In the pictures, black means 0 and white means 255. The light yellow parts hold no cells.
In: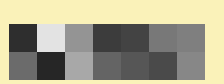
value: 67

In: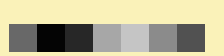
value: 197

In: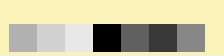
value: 96

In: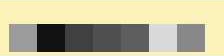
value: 94

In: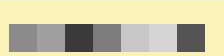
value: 199

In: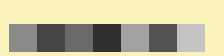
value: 161

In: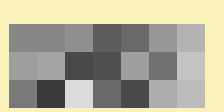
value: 105

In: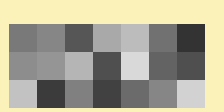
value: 188

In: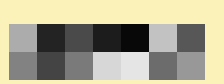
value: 8

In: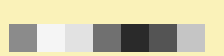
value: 42
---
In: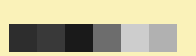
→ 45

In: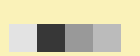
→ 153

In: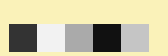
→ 51

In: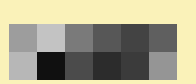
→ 44

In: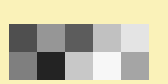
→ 79

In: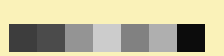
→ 61

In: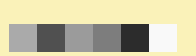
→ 80

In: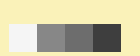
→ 109

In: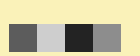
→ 92
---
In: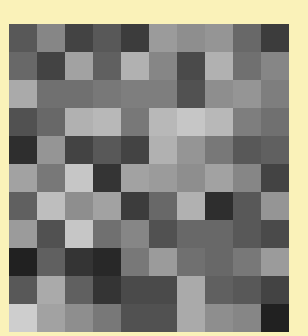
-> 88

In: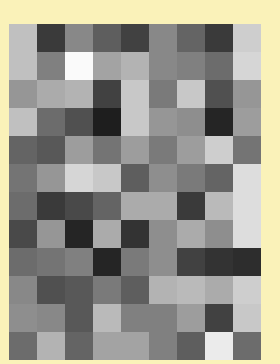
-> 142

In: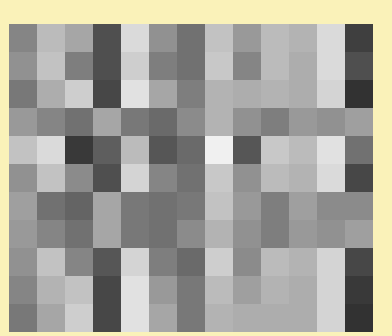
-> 133

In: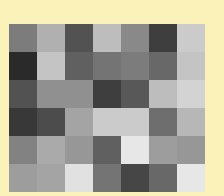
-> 130

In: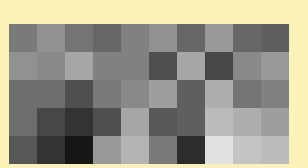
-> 110

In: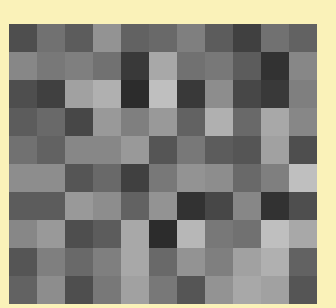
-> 85
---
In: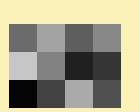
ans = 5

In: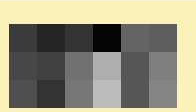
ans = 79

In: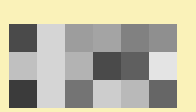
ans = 59

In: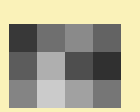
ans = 132

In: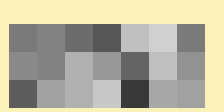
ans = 92

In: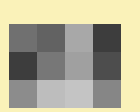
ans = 140

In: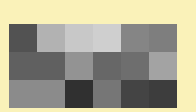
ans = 139

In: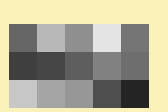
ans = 199

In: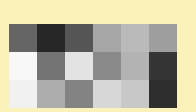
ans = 241
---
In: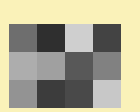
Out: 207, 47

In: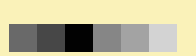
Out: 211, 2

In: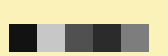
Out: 199, 18

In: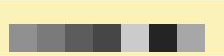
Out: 203, 36

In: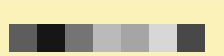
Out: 215, 22

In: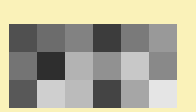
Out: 229, 46
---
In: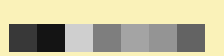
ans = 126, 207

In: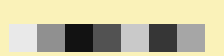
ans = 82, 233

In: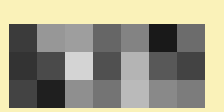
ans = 80, 212

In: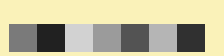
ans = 155, 210

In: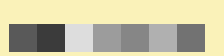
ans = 156, 221

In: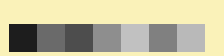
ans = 142, 193

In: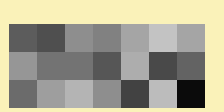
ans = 86, 195

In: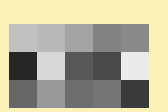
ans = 88, 234

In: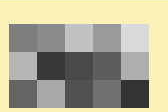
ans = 73, 218
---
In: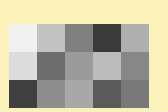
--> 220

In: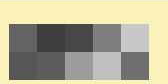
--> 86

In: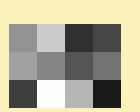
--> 161

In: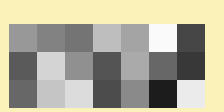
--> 90

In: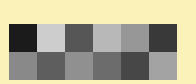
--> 137

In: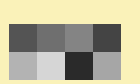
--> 179

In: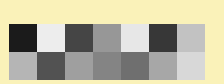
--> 181

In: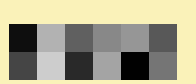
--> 69

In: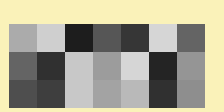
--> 100
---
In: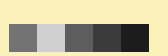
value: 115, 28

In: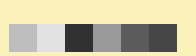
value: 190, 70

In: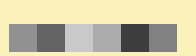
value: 145, 129

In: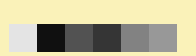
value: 228, 152

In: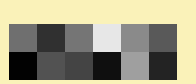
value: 111, 35

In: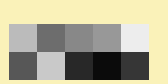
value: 187, 54

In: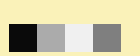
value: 10, 127

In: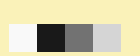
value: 249, 213
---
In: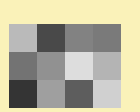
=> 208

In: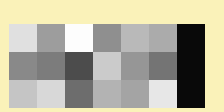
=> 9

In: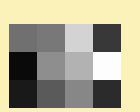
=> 43

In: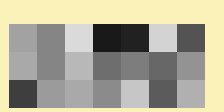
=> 176

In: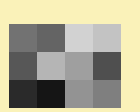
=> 127

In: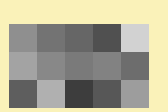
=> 157
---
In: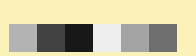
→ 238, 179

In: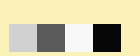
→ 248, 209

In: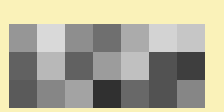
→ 217, 211

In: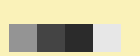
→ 231, 148

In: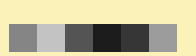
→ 195, 156

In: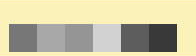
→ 210, 168
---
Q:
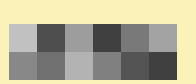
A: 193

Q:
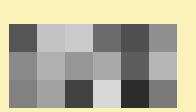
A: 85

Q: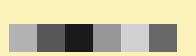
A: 179

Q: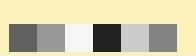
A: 97

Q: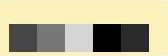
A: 71

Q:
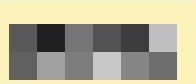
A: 89

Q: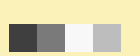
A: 63

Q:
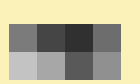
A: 123

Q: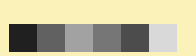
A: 32
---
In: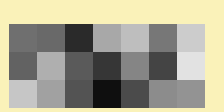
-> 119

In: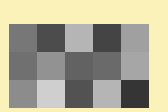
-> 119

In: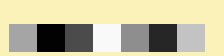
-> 142

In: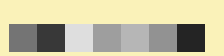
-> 146

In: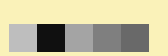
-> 127

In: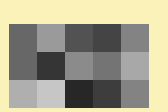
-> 116
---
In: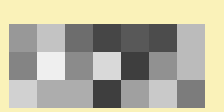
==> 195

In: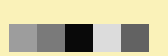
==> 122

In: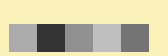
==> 51

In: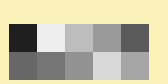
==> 238

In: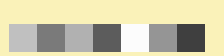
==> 122

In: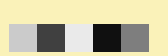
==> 64

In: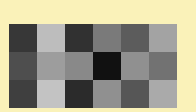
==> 189

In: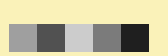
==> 81
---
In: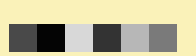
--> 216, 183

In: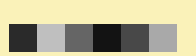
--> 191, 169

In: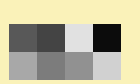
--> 225, 209

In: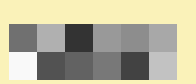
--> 249, 194

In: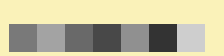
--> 206, 163

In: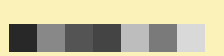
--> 217, 189
